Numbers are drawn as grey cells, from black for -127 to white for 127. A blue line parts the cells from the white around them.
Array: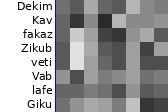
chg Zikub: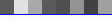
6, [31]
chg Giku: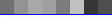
8, [-61]
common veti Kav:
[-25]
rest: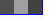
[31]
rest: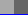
[-37  53   9  -3]
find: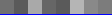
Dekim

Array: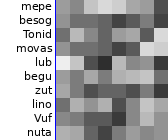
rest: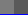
[-37 -69   8  57  19]
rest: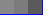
[-37 -69   8  57  19]
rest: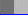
[  8 -27  28  39 -37  89]

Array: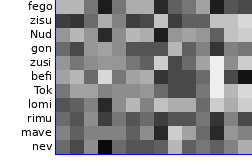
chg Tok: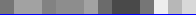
7, [22]
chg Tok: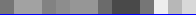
6, [13]
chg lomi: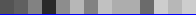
13, [45]
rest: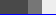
[55 88]
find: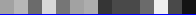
befi
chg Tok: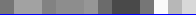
12, [110]
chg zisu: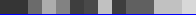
1, [-65]

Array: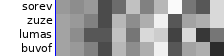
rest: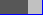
[ -9  89  77 -61  89 -72  -9]
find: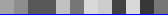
lumas

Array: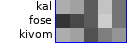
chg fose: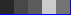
1, [-75]
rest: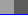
[ 67 -11]
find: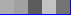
kal

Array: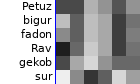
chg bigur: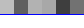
3, [62]
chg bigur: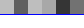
5, [-65]
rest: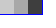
[-13]
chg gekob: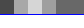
4, [19]
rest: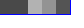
[19]
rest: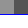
[19]
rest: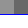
[-23]

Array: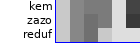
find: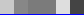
kem
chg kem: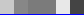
5, [94]
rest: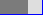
[-59]
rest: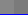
[ -4  94 -59]

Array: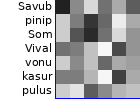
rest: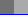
[-34]
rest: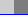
[-74 -23 108  42]
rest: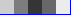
[42]
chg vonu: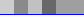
5, [42]
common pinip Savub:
[42]

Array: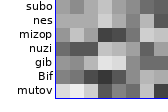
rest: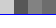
[ 67 -61]
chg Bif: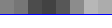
4, [-72]
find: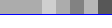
nes
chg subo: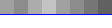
7, [-18]

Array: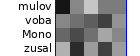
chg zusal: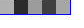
5, [28]
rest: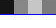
[-3]
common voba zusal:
[-63]
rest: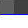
[19]
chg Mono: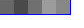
4, [38]

